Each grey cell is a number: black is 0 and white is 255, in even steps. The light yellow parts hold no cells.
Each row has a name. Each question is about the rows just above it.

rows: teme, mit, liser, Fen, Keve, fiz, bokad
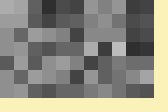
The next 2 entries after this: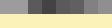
[115  75]
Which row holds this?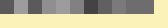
Keve
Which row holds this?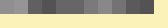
bokad
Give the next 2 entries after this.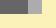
[ 61 188]
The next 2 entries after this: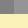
[61 67]

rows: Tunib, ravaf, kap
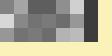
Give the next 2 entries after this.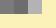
[187  60]
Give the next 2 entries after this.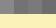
[151  60]

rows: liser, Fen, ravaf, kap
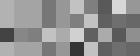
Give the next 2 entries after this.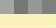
[194  96]
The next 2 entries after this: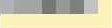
[ 96 111]
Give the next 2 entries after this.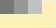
[127  89]
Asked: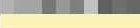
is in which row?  Fen
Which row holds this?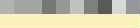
liser

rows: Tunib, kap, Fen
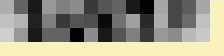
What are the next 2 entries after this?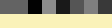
[152 140]
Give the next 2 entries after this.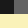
[99  2]
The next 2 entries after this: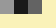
[99  2]
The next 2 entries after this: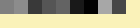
[ 93 167]
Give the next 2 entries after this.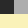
[ 71 107]
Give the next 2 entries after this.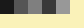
[140 185]

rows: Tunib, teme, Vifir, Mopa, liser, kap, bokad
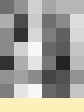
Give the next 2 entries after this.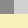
[247 104]
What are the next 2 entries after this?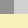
[166 182]
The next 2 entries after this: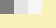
[104  90]
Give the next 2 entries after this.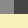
[ 82 146]
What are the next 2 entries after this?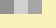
[182 182]
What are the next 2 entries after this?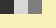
[ 96 215]
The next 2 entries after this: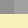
[138  69]

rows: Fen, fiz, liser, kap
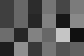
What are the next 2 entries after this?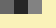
[ 23 137]
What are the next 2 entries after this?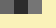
[ 70 123]
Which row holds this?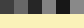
fiz
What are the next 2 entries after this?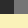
[ 70 123]

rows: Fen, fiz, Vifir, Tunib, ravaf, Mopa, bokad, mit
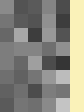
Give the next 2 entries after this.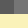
[111 138]
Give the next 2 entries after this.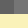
[152 188]
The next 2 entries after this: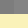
[132 111]
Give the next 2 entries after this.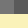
[ 83 144]

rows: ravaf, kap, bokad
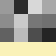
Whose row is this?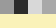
ravaf

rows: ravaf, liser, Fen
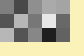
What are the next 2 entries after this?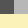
[119 232]
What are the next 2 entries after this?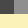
[170 164]
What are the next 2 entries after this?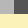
[135  31]
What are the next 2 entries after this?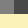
[143 170]
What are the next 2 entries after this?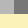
[232 104]

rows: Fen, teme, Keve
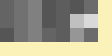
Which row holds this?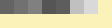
teme
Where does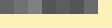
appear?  Fen

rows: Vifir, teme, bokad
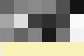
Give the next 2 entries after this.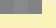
[80 19]
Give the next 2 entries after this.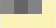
[ 26 117]
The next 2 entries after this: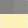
[131  80]

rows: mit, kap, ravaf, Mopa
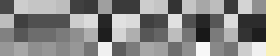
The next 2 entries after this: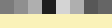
[189 117]
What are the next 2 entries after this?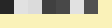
[38 87]
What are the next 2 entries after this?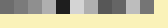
[ 24 123]

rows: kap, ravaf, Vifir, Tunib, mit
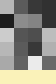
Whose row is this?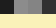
ravaf

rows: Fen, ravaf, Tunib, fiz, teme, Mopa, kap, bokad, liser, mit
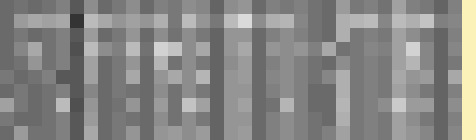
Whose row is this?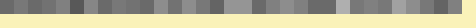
kap
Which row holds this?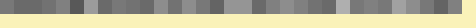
liser
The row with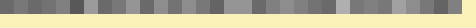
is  Tunib
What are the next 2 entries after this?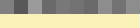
[120 100]

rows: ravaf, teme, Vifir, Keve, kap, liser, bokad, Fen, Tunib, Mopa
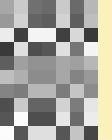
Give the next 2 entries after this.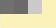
[106 183]
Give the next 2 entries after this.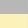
[124 196]
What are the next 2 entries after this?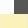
[223 223]

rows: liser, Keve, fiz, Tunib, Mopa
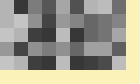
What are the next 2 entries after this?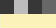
[116 166]
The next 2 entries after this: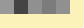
[103 160]
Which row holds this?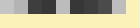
Mopa
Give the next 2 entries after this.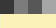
[ 81 180]
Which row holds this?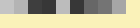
fiz

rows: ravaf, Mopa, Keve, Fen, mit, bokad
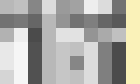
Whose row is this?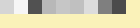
bokad
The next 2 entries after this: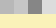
[127  75]
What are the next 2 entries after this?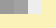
[220 114]

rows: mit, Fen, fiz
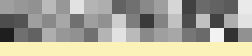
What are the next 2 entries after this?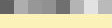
[137 159]
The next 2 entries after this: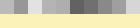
[ 65 106]
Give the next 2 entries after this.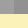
[206 125]

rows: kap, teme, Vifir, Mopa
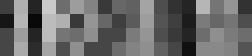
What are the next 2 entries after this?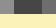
[131 143]
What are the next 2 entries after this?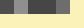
[131 143]

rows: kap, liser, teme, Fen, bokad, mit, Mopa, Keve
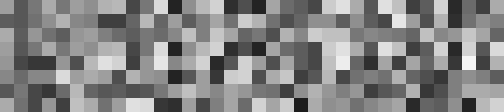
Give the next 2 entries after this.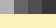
[127 143]
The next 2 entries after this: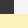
[ 63 178]
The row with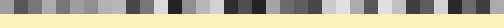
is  kap
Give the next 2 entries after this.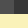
[127 143]

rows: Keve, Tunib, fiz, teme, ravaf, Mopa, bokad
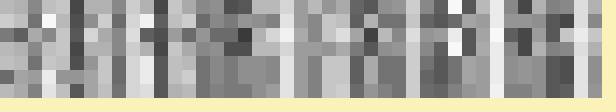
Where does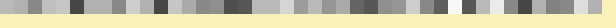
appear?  Keve
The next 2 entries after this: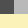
[185 213]
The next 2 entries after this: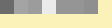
[87 71]
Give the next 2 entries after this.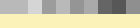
[149 205]
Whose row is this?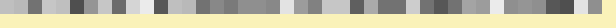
ravaf

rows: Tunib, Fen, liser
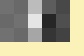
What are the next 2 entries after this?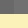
[229  38]
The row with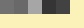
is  liser
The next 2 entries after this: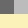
[93 72]
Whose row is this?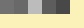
Tunib

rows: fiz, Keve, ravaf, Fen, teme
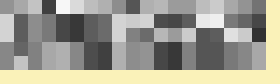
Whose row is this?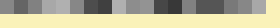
Fen
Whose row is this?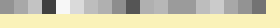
fiz

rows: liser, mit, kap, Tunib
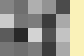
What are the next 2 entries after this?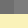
[ 60 169]
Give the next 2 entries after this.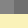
[175 147]
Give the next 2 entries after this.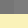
[ 60 169]

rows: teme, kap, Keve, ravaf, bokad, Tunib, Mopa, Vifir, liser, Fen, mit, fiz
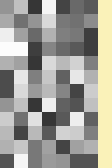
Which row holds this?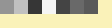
teme
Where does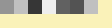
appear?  Vifir
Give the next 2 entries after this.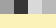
[210 127]

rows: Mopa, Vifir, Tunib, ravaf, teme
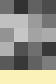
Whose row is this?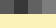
teme
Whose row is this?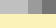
Vifir
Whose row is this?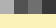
ravaf
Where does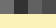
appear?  Mopa

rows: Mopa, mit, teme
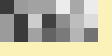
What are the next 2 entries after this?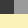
[162 162]
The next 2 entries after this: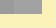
[236 168]
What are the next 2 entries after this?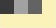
[122 181]
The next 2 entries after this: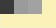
[162 236]
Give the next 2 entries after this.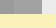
[168 236]
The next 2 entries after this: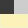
[ 65 142]
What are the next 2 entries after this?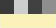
[189 220]

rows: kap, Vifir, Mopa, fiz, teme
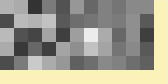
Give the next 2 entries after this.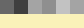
[117 137]
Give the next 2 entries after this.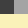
[143 194]

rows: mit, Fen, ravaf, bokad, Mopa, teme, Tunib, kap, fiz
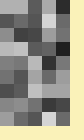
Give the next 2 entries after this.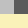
[99 31]
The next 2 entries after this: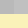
[91 99]
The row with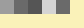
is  fiz
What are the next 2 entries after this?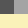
[106 157]
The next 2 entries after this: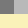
[ 51 120]
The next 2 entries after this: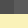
[192 164]

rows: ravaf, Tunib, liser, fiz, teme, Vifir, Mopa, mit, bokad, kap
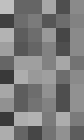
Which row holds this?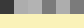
bokad
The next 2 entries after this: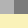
[173 123]
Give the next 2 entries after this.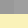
[109 138]

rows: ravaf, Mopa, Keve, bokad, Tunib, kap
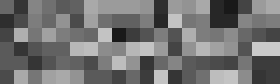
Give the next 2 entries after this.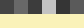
[112 189]
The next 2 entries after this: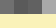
[155 155]
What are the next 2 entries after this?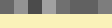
[ 39 195]
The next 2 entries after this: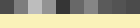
[ 68 118]
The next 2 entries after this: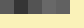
[ 75 125]
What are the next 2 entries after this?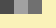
[97 97]

